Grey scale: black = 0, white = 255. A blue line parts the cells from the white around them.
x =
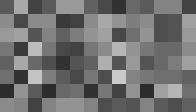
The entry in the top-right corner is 66
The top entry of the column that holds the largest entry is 50
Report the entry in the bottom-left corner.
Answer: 139
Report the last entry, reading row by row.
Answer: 97
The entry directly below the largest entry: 66
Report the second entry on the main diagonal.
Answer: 72
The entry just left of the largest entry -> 78
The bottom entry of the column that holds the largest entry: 91
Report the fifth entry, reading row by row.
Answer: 153
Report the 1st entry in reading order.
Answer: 91
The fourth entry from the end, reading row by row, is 131
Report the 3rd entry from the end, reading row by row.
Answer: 91
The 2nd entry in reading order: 168
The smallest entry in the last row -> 66
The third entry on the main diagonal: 84
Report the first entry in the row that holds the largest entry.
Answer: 111
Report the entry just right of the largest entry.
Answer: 131
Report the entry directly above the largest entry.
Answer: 84
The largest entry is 202
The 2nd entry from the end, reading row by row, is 78

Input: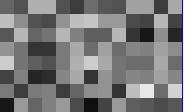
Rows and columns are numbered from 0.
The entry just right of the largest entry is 108
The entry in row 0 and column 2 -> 176
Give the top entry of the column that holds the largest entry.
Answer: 161
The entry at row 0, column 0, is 101
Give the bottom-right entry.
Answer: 87
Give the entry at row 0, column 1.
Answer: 81
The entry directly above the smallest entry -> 141
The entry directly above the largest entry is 128
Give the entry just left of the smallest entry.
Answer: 75
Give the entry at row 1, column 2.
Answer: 81
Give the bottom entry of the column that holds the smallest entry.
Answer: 15
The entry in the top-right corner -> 169
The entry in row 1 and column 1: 141
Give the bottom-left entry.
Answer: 23
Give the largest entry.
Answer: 231
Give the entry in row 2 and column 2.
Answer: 101
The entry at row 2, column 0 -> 87
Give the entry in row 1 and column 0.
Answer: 190
